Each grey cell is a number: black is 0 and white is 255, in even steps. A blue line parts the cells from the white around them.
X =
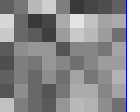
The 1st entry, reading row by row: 96
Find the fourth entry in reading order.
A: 207
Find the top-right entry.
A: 96
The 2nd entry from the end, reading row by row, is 142
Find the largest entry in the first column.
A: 215
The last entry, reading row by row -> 112
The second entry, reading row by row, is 118
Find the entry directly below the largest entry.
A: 201
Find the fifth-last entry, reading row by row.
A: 150
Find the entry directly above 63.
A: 70
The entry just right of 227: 193
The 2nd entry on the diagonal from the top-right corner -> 163
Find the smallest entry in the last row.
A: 90
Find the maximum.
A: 227
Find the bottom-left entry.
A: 193
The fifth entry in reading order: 126
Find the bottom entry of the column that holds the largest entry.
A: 185
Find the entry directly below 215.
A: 201

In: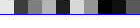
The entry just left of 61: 231
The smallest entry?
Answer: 1

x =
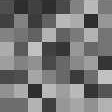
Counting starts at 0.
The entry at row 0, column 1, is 46
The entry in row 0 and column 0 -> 79
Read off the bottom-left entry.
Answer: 110
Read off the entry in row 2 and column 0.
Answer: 130
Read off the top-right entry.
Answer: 122
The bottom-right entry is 178
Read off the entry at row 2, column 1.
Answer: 116
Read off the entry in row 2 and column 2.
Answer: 98
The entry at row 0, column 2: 65

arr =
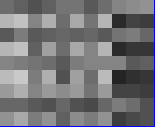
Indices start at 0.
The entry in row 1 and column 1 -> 193
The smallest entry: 36
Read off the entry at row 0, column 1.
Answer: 96
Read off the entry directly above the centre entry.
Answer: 168
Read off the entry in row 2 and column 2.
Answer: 89
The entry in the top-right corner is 146
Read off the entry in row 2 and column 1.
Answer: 124
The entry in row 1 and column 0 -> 181
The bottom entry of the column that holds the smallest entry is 61
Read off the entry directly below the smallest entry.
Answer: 67
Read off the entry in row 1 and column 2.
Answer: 132
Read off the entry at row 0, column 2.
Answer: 81
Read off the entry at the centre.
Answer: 124
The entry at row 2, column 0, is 89
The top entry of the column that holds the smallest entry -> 132
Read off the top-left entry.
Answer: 109
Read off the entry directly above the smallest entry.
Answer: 132
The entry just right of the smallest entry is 48
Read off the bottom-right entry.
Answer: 81
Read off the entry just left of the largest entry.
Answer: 187
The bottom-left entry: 146
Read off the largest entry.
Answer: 201
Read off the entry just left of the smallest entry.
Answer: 187

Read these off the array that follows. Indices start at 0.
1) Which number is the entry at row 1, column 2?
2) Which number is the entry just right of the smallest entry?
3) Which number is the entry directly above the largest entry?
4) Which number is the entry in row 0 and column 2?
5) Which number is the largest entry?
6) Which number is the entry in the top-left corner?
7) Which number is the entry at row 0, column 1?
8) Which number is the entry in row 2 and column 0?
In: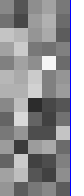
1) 156
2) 71
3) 113
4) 142
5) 245
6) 136
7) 85
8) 196
